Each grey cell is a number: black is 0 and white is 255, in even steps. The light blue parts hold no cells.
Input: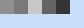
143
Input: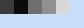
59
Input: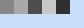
134
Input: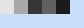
228
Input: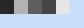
39
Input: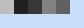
190
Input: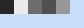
38
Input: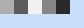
175
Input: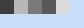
62
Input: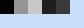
3
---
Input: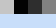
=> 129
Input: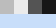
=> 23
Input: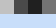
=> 115
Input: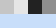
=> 142
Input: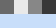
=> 56
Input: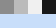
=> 24
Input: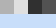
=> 82
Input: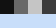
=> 59
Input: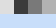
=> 178
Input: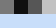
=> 194
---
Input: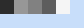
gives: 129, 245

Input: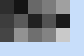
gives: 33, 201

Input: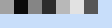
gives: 44, 226

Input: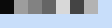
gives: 101, 216

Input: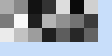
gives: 180, 249

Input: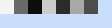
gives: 203, 244

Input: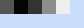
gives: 51, 239
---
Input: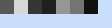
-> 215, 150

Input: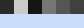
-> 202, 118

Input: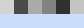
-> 211, 197

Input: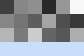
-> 248, 204

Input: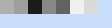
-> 240, 218

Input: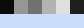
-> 224, 179

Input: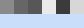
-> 233, 215

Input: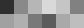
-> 217, 197

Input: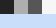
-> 246, 174

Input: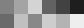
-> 238, 212
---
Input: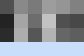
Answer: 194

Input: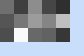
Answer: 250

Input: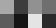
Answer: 228

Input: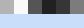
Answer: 249

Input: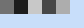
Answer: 200

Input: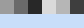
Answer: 218

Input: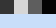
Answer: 214

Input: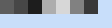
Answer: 215
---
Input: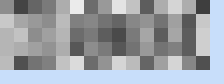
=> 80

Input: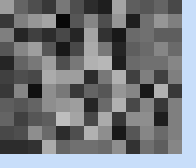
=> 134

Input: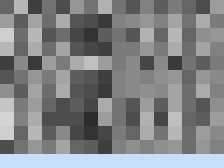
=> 129

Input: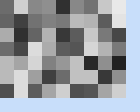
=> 207

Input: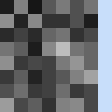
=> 72

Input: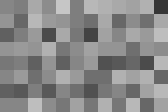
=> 162

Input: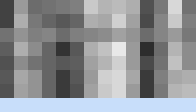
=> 187

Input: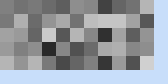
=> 208
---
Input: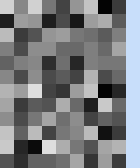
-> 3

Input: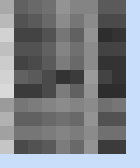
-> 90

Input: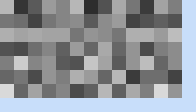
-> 163

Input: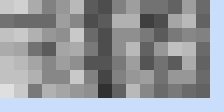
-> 158

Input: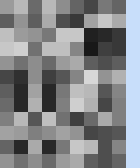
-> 120

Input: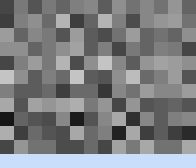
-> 149

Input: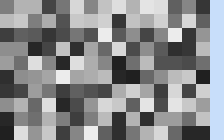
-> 134

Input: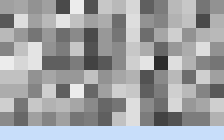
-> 117
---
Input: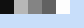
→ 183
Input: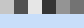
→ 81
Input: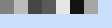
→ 187
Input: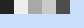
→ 238
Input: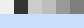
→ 52
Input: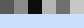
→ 138
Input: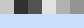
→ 49
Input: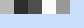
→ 45
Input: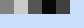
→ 202
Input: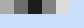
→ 108
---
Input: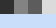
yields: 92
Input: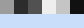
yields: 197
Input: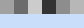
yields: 141
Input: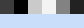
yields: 130
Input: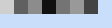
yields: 153
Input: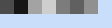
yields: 96
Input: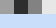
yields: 130
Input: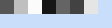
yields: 66
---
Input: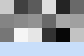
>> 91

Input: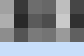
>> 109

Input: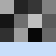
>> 54

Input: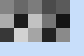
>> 124

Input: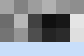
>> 157

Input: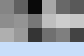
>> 9

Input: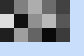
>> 173

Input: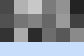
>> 200

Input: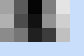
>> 4

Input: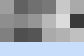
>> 112
